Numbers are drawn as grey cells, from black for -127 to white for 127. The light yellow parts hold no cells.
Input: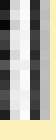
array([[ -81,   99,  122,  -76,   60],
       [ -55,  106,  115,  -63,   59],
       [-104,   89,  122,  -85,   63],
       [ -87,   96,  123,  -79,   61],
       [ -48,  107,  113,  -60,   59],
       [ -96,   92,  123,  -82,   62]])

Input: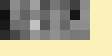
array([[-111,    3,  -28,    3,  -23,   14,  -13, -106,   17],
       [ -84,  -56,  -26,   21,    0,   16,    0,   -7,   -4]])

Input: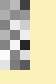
array([[ 46,  12,  22],
       [ 53,  -3, 109],
       [123,   5,  94]])

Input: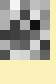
array([[ 50,  78, -59,  97,  11],
       [-69, -63, -55, -19,  76],
       [-48,  90,  83,  32, -29]])

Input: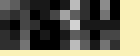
array([[ -57,  -80,  -57, -127, -103,  -57,   35,  -34,  -80, -127,  -11,
        -127],
       [ -80, -103,  -34, -127, -103, -127, -103,  -34,  -57, -127,  -57,
         -57]])

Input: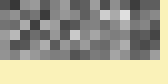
array([[  2,  17, -29, -10, -68,   6,  23,   9, -32,   1,  77,  42,  95,
        -32,  -5,   9],
       [ 28,  56, -52, -18, -38,  23, -38,  73,   7,  37,   6,  -1,   6,
        -44, -35, -58],
       [ 19,   2,  43,  24,   8,  -1,   0, -43, -27,  -4, -11,  36,  16,
        -27, -18,  29]])
